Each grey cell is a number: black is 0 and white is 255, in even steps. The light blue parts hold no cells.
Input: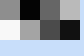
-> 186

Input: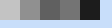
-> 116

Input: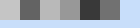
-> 152

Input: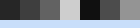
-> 206

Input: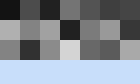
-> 116

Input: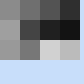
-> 47

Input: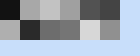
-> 160

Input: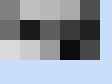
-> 170
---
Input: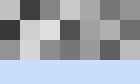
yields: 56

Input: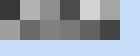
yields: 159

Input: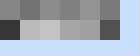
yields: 54

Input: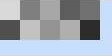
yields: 79

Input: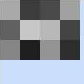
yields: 96

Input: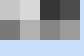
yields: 121

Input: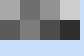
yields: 91

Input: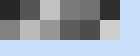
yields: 129

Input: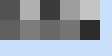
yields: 96
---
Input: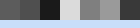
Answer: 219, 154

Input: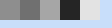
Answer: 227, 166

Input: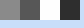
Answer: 254, 138

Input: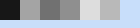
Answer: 221, 185

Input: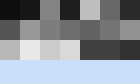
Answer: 231, 217

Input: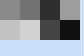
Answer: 209, 193

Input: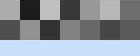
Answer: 192, 184

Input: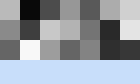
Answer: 248, 228

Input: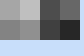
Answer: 191, 166
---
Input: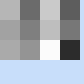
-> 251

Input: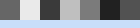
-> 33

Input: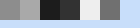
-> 238

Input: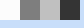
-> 192

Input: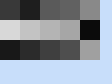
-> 78

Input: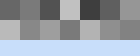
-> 143

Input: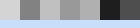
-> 30

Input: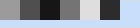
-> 222
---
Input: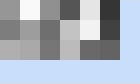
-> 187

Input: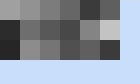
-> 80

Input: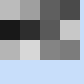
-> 215

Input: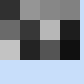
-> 35

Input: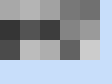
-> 174

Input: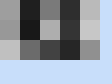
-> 66

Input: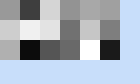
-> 105

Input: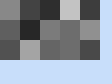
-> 101

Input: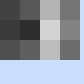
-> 94
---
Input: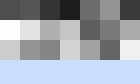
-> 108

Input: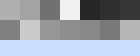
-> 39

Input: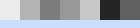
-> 200

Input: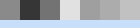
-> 159

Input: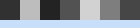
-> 210

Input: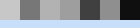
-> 64

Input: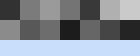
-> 57

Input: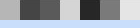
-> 39
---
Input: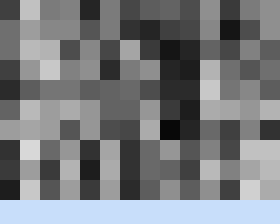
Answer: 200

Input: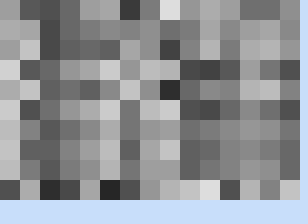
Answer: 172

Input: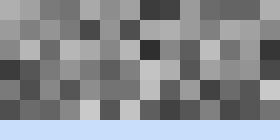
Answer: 107

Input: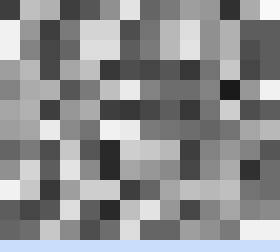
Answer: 109

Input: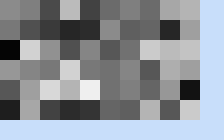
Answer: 167
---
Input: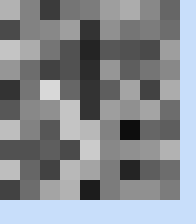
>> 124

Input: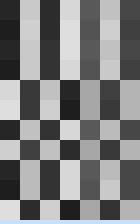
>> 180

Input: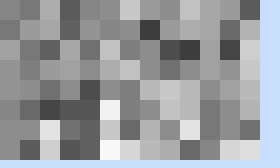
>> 221

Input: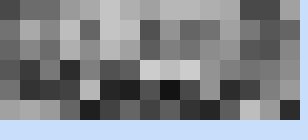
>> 44

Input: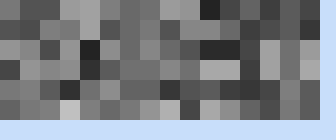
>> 91
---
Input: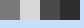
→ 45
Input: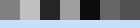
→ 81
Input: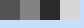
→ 214
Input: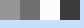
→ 59
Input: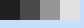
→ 224
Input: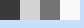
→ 249
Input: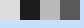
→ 89
